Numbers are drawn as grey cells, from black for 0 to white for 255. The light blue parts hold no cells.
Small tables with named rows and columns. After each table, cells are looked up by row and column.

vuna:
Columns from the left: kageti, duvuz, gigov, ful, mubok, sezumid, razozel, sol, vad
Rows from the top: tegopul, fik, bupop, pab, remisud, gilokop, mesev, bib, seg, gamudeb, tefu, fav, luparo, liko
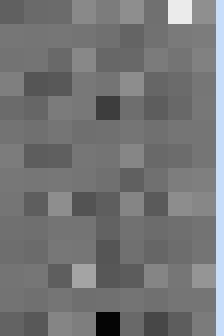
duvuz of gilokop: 112
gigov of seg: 142
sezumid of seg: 133
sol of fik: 122
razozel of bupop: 123
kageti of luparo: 115
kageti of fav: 116
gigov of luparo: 117
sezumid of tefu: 112
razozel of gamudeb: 108
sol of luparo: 117
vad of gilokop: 117
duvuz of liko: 88
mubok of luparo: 112
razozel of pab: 102
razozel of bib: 112
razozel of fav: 133
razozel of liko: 71

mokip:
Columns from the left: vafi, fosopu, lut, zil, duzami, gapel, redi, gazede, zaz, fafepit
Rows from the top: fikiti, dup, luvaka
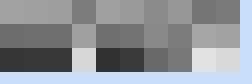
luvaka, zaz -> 226
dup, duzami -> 110
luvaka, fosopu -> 55
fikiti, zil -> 123
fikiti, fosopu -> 159
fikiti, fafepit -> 121

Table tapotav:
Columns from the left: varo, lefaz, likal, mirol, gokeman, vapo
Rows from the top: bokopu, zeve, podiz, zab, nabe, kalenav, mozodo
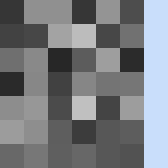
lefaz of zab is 135
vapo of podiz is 43
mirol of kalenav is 60
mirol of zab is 134
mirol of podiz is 92
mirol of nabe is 192
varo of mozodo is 104

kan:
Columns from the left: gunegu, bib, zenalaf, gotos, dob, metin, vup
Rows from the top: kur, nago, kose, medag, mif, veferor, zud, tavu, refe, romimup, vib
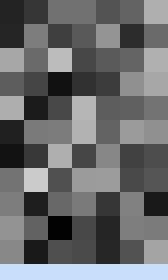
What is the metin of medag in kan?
144
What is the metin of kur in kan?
99
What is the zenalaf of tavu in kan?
80
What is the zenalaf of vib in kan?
79
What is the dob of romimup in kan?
37
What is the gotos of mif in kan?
182
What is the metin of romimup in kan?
126
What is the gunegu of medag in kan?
93
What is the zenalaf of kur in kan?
113
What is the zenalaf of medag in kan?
17
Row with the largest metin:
veferor

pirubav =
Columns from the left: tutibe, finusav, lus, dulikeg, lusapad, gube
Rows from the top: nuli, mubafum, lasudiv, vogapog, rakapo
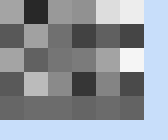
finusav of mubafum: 161
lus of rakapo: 108
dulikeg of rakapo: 101
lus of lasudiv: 117
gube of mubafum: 69
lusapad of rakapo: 107
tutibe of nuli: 164
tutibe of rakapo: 102
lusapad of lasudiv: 163
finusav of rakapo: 108
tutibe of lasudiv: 164
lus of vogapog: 138
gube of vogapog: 74

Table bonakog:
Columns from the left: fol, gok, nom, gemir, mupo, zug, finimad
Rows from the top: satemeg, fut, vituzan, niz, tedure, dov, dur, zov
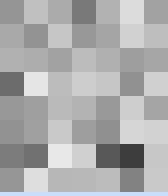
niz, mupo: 198
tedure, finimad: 165
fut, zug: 209
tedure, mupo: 153
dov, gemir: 158
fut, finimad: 190

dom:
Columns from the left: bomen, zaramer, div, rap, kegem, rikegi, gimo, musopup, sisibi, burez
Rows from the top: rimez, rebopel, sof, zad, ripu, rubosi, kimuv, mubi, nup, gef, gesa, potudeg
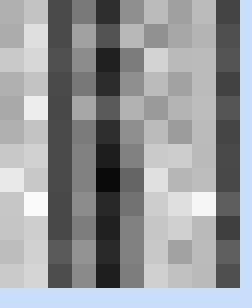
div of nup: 71
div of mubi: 75
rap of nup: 141
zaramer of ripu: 237
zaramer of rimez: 195
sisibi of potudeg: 186
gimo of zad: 187
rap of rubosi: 123
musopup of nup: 223
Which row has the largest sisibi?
nup

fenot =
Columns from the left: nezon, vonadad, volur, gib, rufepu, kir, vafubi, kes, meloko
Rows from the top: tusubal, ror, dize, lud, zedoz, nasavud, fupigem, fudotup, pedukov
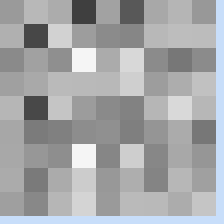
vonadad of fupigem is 151
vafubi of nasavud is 149
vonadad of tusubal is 184
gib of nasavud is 141
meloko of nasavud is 119
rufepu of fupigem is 134
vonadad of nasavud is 123
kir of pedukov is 186
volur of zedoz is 197
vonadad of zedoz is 72
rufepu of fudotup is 152
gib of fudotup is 204

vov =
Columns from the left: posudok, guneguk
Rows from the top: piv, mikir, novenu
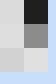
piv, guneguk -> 31
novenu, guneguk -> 224
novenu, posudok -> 210
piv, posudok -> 219
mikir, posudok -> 222
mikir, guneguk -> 140
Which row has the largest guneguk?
novenu

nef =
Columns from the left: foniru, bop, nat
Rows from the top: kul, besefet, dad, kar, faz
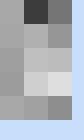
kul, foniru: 168
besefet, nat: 150
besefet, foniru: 166
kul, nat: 117
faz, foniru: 168
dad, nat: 188

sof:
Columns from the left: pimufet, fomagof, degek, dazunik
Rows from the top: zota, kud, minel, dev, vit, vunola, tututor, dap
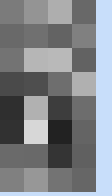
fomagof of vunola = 215
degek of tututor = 52
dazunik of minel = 98
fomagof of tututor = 105
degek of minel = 185
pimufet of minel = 115
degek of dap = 115
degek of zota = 174
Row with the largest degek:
minel

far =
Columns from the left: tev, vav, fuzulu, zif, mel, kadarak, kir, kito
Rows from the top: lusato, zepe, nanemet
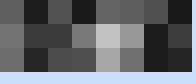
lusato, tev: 95
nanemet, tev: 108
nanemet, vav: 38
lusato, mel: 100
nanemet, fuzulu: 75
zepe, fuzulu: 59
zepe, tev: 115
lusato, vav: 29
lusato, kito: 25
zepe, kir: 28
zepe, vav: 59
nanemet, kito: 36
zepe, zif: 120
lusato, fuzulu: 82
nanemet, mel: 167
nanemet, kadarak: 112
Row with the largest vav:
zepe

